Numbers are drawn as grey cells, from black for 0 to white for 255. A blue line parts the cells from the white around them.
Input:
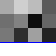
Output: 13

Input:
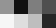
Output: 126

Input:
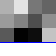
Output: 78

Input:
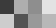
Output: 142

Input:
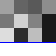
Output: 130

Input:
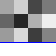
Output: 177
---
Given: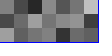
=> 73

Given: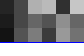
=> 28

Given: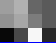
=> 146

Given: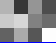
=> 202

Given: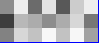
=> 61

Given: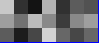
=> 158
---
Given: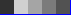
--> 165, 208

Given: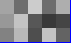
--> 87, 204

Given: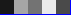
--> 115, 234

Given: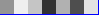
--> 50, 239

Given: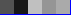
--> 192, 192

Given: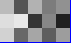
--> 52, 232

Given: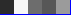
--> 109, 247

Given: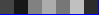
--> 172, 192
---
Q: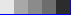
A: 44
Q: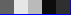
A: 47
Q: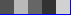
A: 209
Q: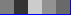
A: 105
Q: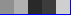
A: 207
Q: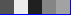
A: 162
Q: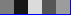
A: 156
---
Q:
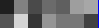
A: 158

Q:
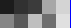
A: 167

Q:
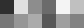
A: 244

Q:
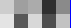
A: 47

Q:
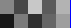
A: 91

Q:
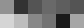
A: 94

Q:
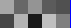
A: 91

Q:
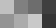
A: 109

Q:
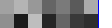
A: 90
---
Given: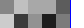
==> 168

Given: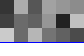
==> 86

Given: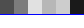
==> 225

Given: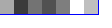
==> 115

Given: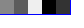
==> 239

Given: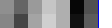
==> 154

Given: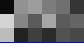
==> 157

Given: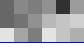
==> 125
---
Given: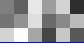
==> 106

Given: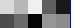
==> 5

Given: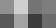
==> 164

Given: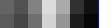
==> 149

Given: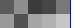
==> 165

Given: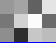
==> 210

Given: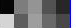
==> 158

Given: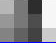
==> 120
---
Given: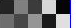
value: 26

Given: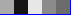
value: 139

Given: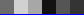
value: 85

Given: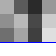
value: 63

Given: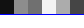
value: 172

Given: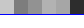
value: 166

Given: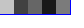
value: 25
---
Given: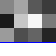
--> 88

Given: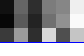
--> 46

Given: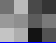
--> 73

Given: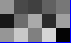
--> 64

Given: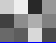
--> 40

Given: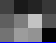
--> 35

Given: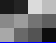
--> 219

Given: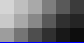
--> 169

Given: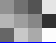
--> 83
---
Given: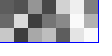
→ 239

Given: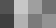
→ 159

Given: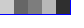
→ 184

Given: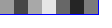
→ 37

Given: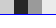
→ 154

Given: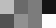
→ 124
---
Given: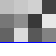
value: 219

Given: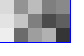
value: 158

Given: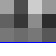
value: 108

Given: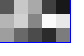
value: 75

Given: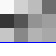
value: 136

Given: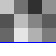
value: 229

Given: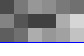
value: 151

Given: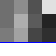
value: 162
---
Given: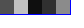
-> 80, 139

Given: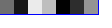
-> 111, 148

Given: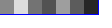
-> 136, 38

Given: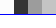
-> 252, 196

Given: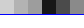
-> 208, 138

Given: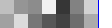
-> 191, 171
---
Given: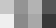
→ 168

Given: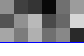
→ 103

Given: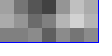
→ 210

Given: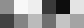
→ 196

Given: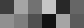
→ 165

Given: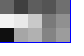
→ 122
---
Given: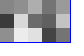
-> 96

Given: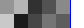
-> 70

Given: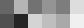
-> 102

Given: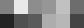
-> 80

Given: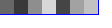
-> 103

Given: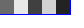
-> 106
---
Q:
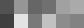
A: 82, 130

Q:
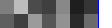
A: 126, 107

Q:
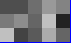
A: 78, 101

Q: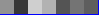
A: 146, 94

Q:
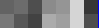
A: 99, 78

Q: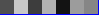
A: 79, 134

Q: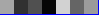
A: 166, 155

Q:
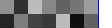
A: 145, 98
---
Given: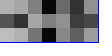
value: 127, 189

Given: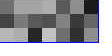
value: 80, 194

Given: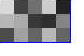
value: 56, 216

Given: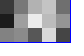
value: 236, 236

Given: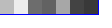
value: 98, 237

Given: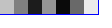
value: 149, 235

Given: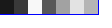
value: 88, 248
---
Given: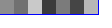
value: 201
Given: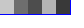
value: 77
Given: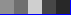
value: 207
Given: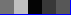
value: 4
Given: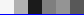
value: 27
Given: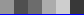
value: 108
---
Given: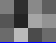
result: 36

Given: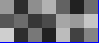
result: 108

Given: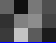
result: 129

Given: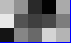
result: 83

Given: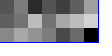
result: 115

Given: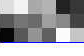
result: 117

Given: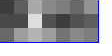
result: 73

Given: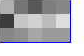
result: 198
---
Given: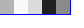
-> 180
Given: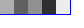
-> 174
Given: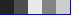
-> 35
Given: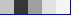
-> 197
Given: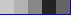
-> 202
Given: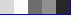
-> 217
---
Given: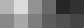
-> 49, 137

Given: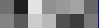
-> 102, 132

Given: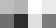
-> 234, 112

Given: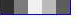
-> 93, 48

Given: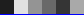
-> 169, 30

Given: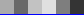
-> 52, 171

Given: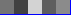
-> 139, 116
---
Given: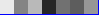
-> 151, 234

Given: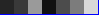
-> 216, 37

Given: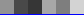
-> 211, 147

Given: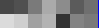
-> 111, 219

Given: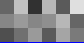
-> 223, 79

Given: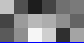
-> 122, 90

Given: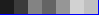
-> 192, 28
